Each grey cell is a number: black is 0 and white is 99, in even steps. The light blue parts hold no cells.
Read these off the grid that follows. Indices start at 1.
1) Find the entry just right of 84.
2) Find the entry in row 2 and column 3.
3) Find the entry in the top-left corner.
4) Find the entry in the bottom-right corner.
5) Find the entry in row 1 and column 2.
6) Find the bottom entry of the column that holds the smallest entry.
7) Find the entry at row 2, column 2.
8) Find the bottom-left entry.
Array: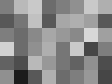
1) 62
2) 75
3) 49
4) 27
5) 72
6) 11
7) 46
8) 56

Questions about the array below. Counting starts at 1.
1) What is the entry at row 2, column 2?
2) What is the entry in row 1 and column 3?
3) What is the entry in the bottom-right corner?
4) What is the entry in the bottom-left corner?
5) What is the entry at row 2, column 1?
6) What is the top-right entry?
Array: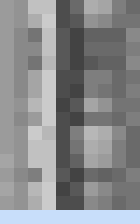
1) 57
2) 75
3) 45
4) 60
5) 60
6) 41

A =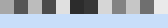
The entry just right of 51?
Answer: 77
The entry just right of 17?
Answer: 21
